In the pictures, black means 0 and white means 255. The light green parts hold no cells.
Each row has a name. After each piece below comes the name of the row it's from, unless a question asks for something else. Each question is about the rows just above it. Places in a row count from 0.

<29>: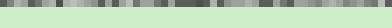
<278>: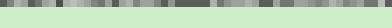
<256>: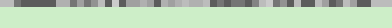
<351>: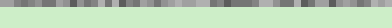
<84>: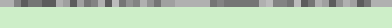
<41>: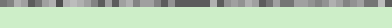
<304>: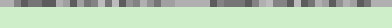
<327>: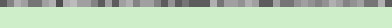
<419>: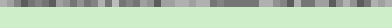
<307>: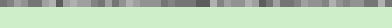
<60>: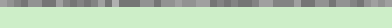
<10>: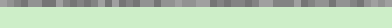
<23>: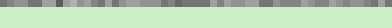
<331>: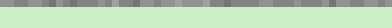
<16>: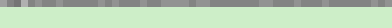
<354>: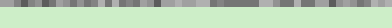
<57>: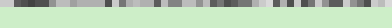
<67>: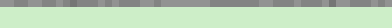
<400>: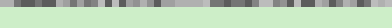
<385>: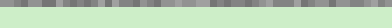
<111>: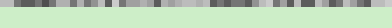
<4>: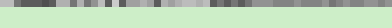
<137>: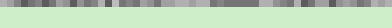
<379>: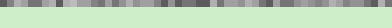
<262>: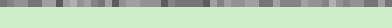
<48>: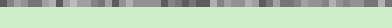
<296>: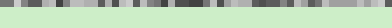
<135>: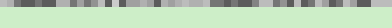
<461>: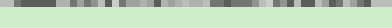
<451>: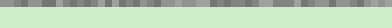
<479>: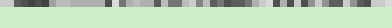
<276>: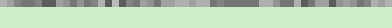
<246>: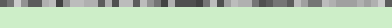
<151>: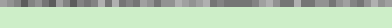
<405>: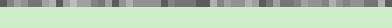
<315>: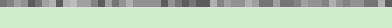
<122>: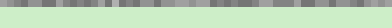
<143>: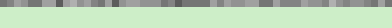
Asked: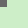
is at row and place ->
<23>, 25
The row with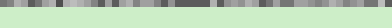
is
<41>

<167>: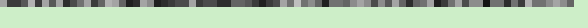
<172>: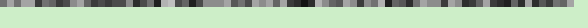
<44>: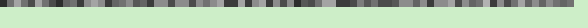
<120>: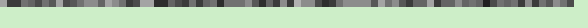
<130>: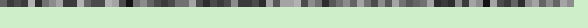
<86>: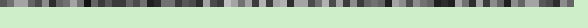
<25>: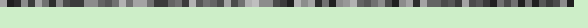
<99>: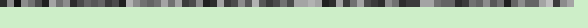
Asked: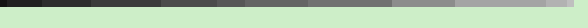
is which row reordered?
<167>
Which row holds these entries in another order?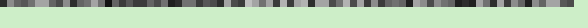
<86>
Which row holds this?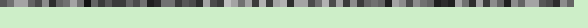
<86>
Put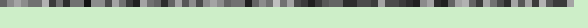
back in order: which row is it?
<167>
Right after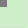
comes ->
[87]
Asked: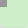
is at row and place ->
<25>, 49
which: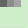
<167>

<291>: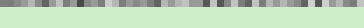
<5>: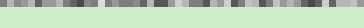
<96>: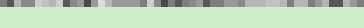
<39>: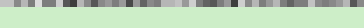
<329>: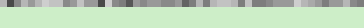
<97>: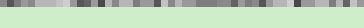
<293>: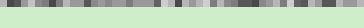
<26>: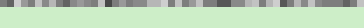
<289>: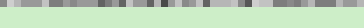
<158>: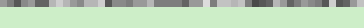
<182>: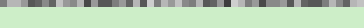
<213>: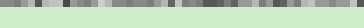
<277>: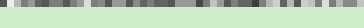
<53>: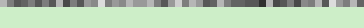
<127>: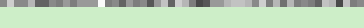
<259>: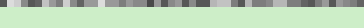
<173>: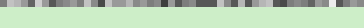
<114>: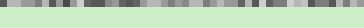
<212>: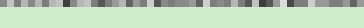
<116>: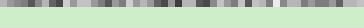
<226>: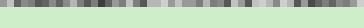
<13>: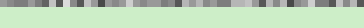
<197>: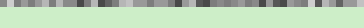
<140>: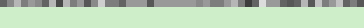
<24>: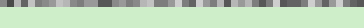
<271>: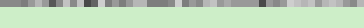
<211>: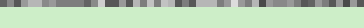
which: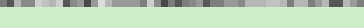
<96>
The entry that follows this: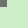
[182]
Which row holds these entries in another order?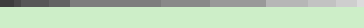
<212>
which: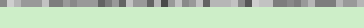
<289>
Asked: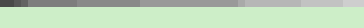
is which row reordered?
<271>

